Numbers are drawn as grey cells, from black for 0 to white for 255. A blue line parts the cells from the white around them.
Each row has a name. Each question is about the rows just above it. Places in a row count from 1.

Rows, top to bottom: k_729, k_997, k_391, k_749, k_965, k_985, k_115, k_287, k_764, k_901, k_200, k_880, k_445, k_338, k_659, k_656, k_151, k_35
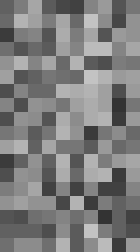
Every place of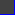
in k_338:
4 6 8 9
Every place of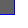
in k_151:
1 2 3 9

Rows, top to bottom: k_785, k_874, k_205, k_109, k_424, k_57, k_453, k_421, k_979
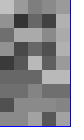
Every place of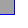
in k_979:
3 5
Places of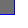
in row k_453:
1 2 4 5
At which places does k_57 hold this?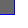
1 2 3
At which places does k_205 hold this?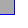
2 3 5
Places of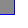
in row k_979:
1 2
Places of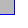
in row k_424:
3

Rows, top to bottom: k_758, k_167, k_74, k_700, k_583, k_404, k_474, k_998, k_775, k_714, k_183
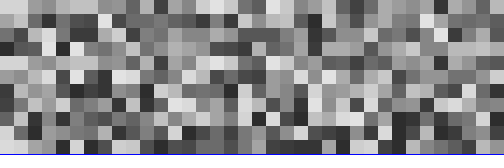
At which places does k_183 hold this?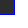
5 7 12 25 29
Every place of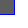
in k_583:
19 24 28
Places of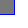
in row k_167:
12 30

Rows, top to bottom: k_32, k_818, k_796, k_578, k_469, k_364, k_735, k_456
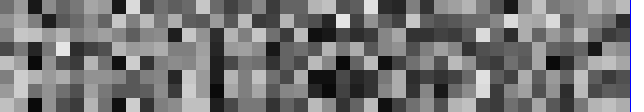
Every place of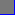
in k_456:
18 19 42
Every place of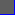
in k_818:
14 22 28 31 41
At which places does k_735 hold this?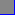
21 28 31 37
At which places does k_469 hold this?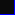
3 25 40
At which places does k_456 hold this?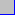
1 14 15 34 44
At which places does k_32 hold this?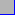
23 34 43

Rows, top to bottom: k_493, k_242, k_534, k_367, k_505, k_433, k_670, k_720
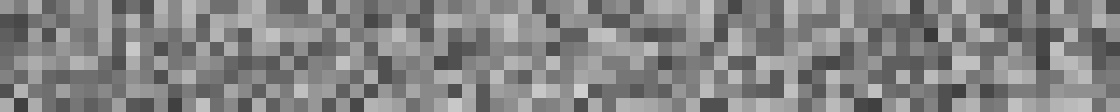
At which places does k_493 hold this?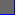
27 56
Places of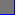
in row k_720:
6 22 71
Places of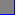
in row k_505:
14 23 34 36 39 62
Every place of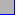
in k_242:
10 14 18 32 51 61 70 79

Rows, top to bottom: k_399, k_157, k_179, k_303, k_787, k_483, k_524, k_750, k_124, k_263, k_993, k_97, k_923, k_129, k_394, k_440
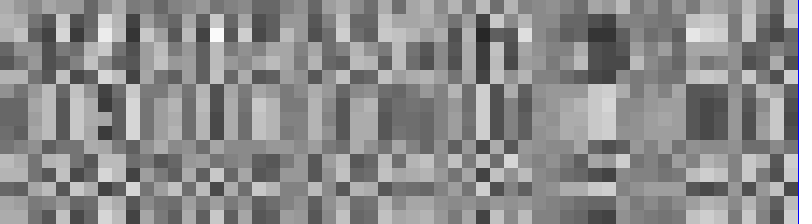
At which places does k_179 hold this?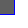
3 20 27 36 41 45 49 55
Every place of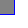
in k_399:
11 13 17 21 38 41
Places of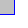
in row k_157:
25 28 50 52
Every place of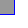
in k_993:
20 21 34 38 46
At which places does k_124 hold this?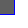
9 38

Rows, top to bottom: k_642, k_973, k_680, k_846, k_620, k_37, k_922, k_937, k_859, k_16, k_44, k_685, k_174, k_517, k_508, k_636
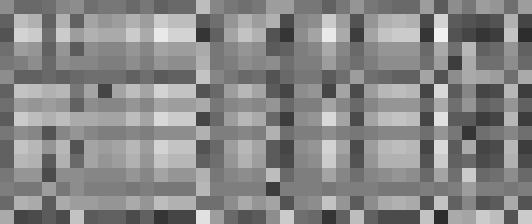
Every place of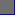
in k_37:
7 8 9 11 19 25 27 37
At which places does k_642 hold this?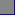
5 16
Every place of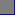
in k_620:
2 8 9 11 17 22 23 25 27
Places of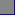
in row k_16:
3 5 7 10 18 28 29 30 37
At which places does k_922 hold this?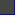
8 21 24 31 35

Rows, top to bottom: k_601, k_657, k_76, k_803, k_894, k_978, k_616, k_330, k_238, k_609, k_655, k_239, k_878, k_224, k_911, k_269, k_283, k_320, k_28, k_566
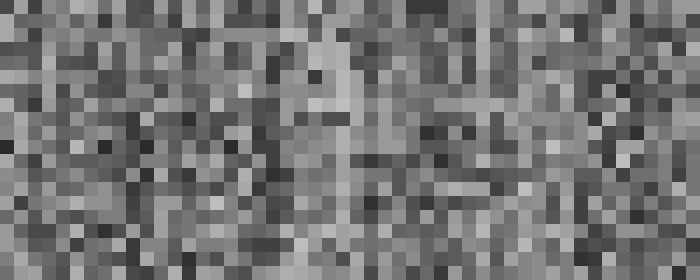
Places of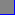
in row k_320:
2 11 12 17 30 35
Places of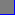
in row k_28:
1 12 24 41
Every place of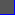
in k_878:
3 29 34 36
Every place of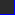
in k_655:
1 8 11 17
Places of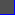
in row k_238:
9 16 17 19 22 24 25

